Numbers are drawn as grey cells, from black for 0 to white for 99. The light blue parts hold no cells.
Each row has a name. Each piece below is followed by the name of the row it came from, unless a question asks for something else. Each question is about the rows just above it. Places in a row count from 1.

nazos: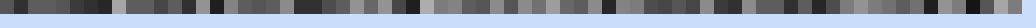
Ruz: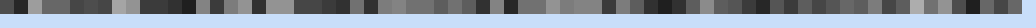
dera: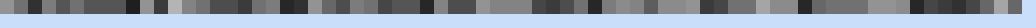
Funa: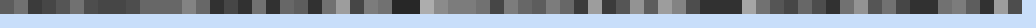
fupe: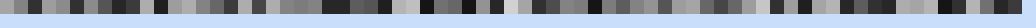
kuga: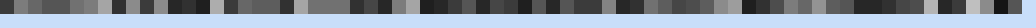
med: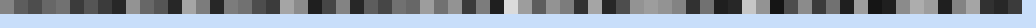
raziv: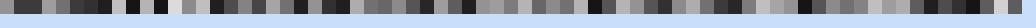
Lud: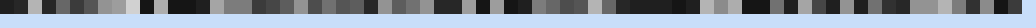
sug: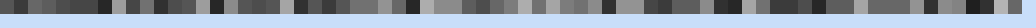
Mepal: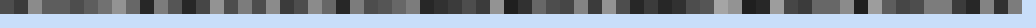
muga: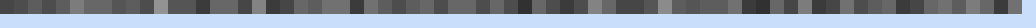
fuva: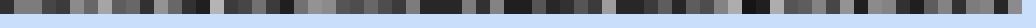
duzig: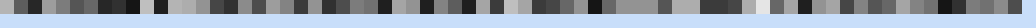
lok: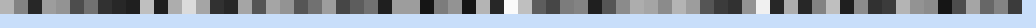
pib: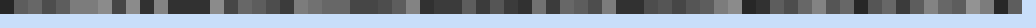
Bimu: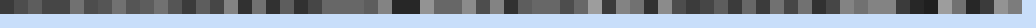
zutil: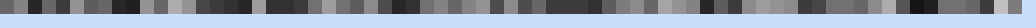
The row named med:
[51 36 30 40 44 23 33 23 15 57 40 33 15 64 48 15 48 44 30 23 64 54 12 27
 51 15 36 27 44 40 61 44 57 23 48 12 85 61 36 57 48 19 64 15 30 57 61 57
 51 19 44 12 15 77 57  8 30 54 23 44 12 61  8 12 54 67 61 12 51 64 19 15
 23]
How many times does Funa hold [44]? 10
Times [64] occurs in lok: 5

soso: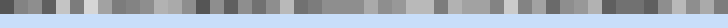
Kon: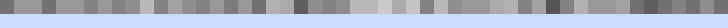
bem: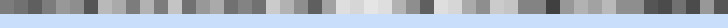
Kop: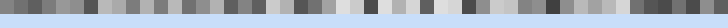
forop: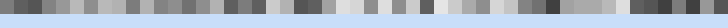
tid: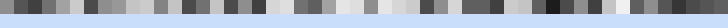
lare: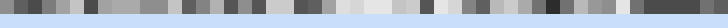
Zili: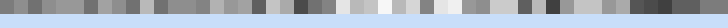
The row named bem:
[48 44 37 48 59 55 33 72 66 48 69 48 76 44 59 66 44 51 44 79 69 55 37 63
 86 83 89 86 69 55 37 86 83 66 55 79 76 51 51 25 59 69 63 72 55 55 33 29
 44 29 59 33]
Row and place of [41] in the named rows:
soso, 40
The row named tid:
[55 33 25 44 63 79 29 55 59 76 79 51 76 29 44 76 29 55 25 83 86 44 37 63
 89 86 55 89 83 79 29 55 83 37 37 25 79 76 37 11 29 55 25 76 93 37 55 33
 21 29 33 37]
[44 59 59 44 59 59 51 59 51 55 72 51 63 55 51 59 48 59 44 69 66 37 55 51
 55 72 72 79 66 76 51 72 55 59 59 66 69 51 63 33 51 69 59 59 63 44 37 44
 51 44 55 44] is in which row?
Kon
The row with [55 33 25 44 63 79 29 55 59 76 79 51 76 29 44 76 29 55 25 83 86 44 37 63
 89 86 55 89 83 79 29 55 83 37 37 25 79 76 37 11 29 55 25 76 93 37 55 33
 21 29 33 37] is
tid

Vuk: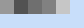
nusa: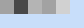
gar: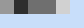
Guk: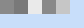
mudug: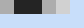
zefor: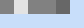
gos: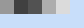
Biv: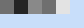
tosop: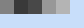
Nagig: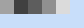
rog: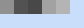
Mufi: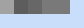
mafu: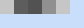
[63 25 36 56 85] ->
Nagig
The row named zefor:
[50 88 50 50 40]
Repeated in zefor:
[50]

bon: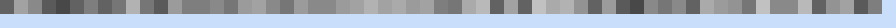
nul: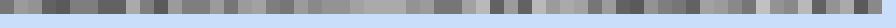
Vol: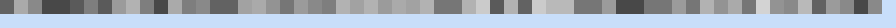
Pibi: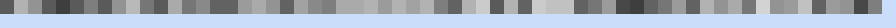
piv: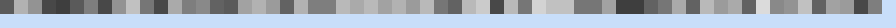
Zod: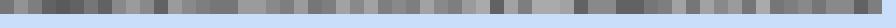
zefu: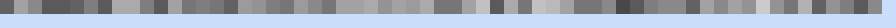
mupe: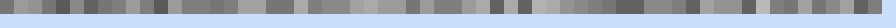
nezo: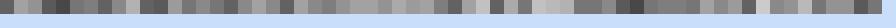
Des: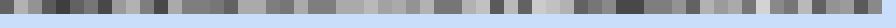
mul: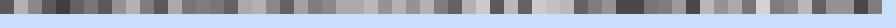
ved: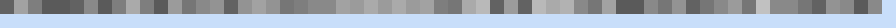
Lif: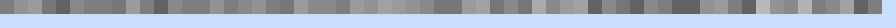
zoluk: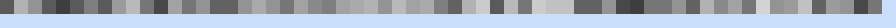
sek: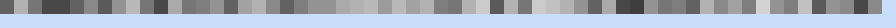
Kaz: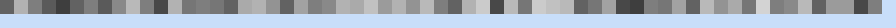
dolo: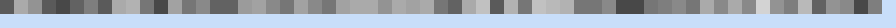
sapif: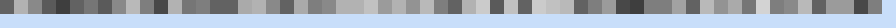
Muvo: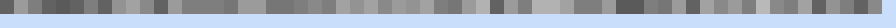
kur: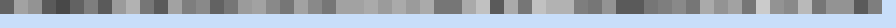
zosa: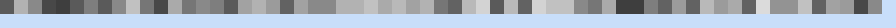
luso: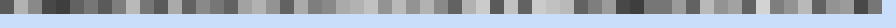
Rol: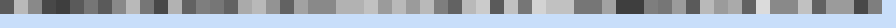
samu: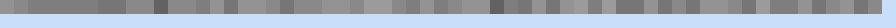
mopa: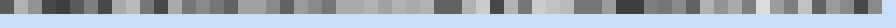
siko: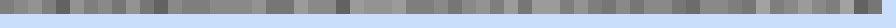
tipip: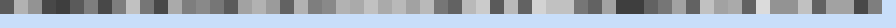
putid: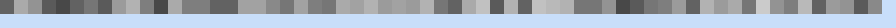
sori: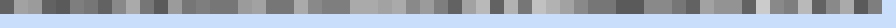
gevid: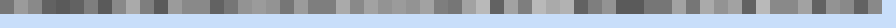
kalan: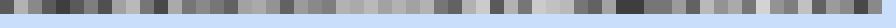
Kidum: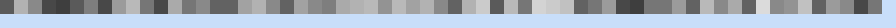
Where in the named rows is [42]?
siko, 50
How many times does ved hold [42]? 0
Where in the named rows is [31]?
kalan, 8
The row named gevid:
[46 60 53 38 35 38 49 35 53 66 49 35 60 53 53 38 46 57 60 57 46 60 49 49
 66 53 63 57 60 57 63 49 46 63 72 38 63 49 72 66 69 38 49 57 35 35 46 46
 63 46 66 57 63 38 72 53 53 63 38 57 53 38 53]
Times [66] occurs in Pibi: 5
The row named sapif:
[38 69 53 35 24 38 46 35 53 72 49 28 69 46 49 38 38 66 69 53 38 66 49 53
 69 69 75 60 69 57 72 49 38 69 79 35 75 38 79 75 72 38 49 60 28 24 49 49
 63 38 72 57 66 46 82 49 53 72 38 60 60 28 49]

